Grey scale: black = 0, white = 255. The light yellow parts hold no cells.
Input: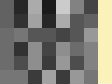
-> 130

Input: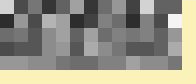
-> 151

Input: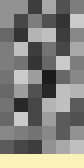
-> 81

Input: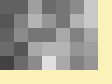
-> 168

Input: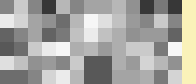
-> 246

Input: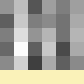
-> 181

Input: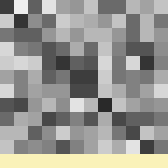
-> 118

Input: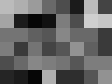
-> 58
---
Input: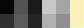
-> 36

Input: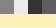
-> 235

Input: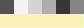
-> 174

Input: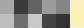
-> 200

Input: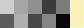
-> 71

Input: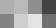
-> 206

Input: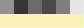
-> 73

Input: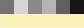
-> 180
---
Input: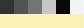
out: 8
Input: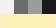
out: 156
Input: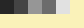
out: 108
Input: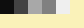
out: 128
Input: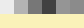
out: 149
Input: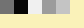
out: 156
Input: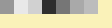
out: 169
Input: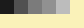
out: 145
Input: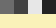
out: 231
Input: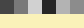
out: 179
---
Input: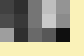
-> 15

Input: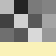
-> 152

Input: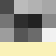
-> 241

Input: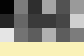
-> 124

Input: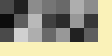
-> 94

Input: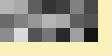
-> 20

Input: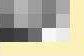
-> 235

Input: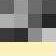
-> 194

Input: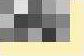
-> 152
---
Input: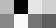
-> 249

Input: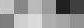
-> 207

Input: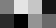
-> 1

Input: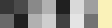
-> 32

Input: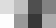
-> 153

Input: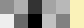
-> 105
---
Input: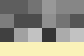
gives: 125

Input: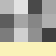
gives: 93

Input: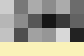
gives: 182

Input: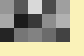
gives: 168

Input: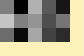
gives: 197

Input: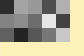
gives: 131

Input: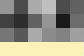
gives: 65

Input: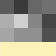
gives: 174

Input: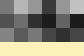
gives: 81

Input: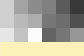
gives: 207
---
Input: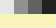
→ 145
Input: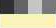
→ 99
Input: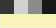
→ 209
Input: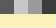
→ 200
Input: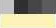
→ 48
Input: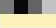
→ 8
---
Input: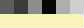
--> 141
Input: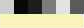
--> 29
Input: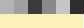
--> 58
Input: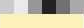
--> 151
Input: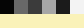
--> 59
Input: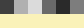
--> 219
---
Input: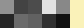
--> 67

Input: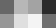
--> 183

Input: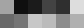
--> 15

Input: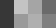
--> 195

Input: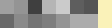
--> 148

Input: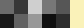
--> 55

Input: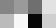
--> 154
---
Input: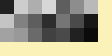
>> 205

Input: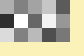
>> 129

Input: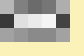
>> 128

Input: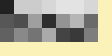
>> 204

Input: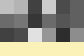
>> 180

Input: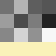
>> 180

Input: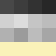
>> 61
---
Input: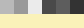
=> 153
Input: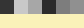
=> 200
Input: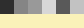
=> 133
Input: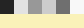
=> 226
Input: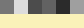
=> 220
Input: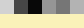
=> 70
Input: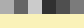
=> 101
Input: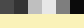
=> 52
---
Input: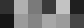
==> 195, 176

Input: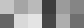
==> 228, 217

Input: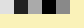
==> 224, 170

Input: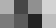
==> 211, 189

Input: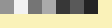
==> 242, 170

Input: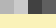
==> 202, 181

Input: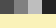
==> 190, 128
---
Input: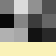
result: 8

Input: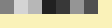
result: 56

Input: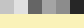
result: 140

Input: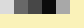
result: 168

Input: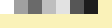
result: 226

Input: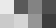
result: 202

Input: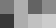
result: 56

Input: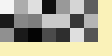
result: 153
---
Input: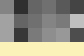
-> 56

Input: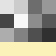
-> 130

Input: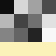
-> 100

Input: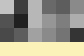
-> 93

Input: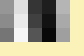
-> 246

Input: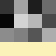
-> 128

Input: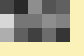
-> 96

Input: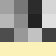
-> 152
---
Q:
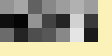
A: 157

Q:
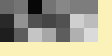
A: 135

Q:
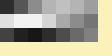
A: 192

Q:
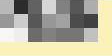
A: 129

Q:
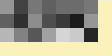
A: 108

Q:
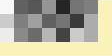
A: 37

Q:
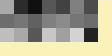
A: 66

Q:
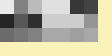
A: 224

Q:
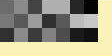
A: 175
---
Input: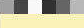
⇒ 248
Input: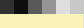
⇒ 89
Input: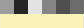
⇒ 227
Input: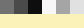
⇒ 14
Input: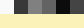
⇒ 128
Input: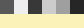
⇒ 56
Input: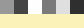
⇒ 254
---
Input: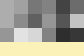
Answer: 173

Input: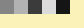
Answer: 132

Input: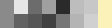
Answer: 138

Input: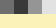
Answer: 110

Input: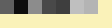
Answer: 95

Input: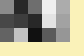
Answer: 139

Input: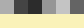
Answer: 173
